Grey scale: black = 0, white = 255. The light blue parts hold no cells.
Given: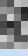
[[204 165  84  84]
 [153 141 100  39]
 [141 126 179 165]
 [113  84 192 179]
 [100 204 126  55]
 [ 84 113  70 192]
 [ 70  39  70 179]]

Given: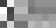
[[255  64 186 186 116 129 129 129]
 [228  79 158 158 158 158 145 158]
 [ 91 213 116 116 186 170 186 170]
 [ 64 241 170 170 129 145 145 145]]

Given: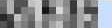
[[112 176  83  83 191 204  69 150 176 137  56 191 112 150]
 [ 96 176  69 125 137 204  24  83 216 150  56 164  69  69]
 [ 83  56 150 125  96 176 112 164 191 112  96 164  96 125]
 [ 40  69 191 137 112 204 125 137 150 137  96 164 191 112]]

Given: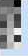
[[151 182 240]
 [136 121 136]
 [121 182 225]
 [106 151  62]
 [ 92  92   4]
 [ 77 196  50]
 [ 62 166  77]]

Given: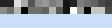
[[140 111 181   5 111 111  98 181  86  20 253 153   5 197 197  73]
 [ 35  35 223 169  86 140 153 125 140  20  35 125 111  98  73  61]]

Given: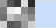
[[206  85  98 154 206]
 [154  85  57 220  41]
 [125 234 247 139 112]
 [112 194 167 167 139]]

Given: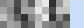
[[194 151  93  48 136 179 231  48 136  77]
 [165 136  64 165 165 231 179  77 194 194]
 [136 151  77 151  93 206 231  48 151 206]
 [121 165 151  77 105 194 136 121  93 121]]

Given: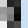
[[239  62  78]
 [211  37  49]
 [164 121   6]
 [150 137  21]]

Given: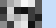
[[141  59 214 230  17 103]
 [117 172 201 246 230  87]
 [ 73 201 172 214  59  30]
 [ 43 214  30  17  59  87]]
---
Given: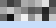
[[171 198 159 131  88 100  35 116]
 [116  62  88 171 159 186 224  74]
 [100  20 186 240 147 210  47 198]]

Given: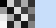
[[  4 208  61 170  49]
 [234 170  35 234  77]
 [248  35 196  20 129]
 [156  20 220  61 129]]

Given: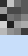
[[ 47 197 114  88]
 [184 145 130  59]
 [ 31 114 101 130]
 [158  73  73  88]
 [210  31 158 171]]

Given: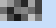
[[180 148  92  39 164  64]
 [180  76  23  92 194 122]
 [108  39 122 134 108  64]]

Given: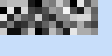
[[  1 230  13 216  67  51  80 156 140 245  80  26 187  96]
 [172 187 187 187  26   1 140 124 202 140   1 230  80 156]
 [ 67 124  39  51 108  51  96 140  39 124  96 172  96  67]
 [230  39 156  96  80 202  67  39 140 140 202 216 216 108]
 [202  13  13 108 202   1  51 187 124  26 230 172 172 140]]

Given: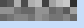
[[146 146 117 104 104 146 146 104 117  90 161]
 [104 117 133 133 117 146 133 117 117 133 104]
 [ 76  90 174  76 174 187  64 161 187 199  48]]

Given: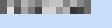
[[ 97 223  81 164 122  67 207 207 150 179  53  67 109]
 [ 97 164 109 179 150 122 179 195 195 134 179 134 109]]
